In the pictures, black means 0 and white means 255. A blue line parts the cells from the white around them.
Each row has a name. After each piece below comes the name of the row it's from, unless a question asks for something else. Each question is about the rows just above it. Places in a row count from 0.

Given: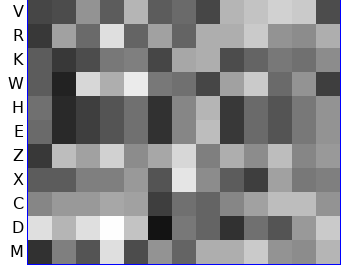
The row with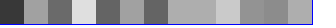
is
R
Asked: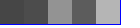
V
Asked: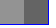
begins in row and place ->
M, 5

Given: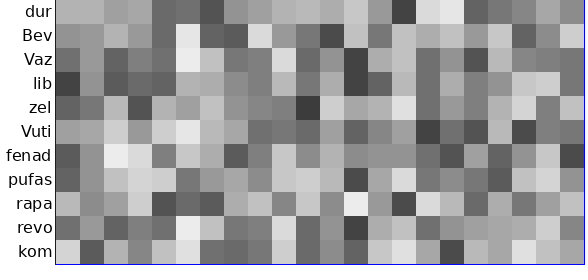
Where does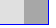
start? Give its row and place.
kom, 14
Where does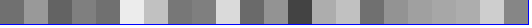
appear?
revo

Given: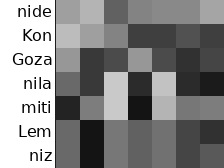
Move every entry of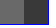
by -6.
[99 51]
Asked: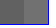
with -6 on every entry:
[ 91 107]
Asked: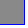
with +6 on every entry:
[143]

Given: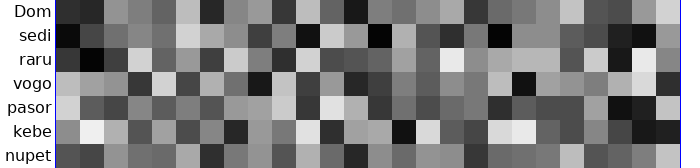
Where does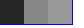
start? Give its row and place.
Dom, 6
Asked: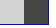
vogo
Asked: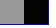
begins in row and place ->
sedi, 12
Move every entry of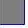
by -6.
[120]
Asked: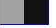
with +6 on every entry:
[167  23]
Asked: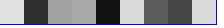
kebe
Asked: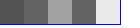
raru

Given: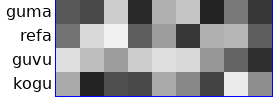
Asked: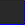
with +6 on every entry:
[47]
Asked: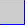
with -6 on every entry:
[198]
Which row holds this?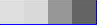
guvu

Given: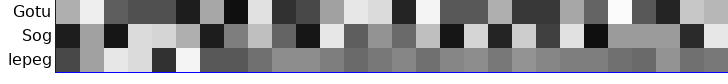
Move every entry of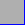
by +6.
[181]
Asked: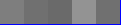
lepeg
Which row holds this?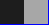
Gotu
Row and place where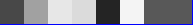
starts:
Gotu, 10

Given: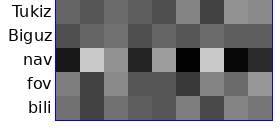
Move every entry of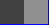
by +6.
[ 71 150]
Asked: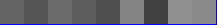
Tukiz
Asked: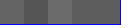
Biguz

